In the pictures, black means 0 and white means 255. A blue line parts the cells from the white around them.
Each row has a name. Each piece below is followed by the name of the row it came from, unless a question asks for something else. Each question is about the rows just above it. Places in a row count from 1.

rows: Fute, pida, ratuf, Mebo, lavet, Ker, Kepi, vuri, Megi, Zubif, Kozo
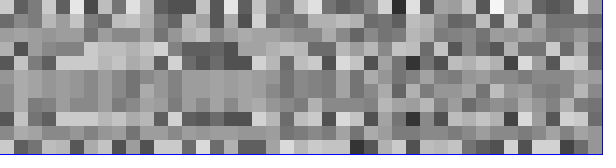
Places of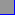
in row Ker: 1 4 6 12 20 28 34
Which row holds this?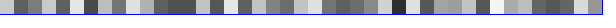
Fute
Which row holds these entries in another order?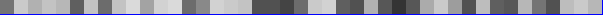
Megi
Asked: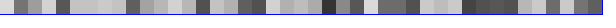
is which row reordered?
Megi
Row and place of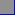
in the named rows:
vuri, 36

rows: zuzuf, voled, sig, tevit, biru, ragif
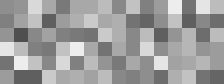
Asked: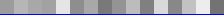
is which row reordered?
biru
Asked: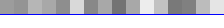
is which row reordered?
tevit
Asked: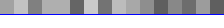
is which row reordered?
ragif
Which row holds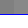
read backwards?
ragif
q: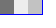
biru
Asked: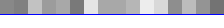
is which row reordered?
tevit

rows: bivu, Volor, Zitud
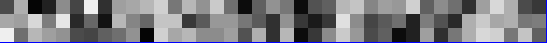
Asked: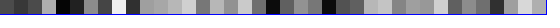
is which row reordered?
bivu
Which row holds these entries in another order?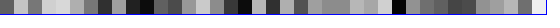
Zitud
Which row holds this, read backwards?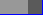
Volor

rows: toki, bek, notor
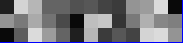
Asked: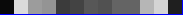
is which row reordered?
toki
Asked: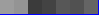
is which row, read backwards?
toki
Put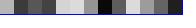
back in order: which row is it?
notor
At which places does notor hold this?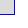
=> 3 12
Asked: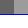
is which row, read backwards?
notor
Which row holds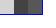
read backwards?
notor
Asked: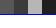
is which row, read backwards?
notor

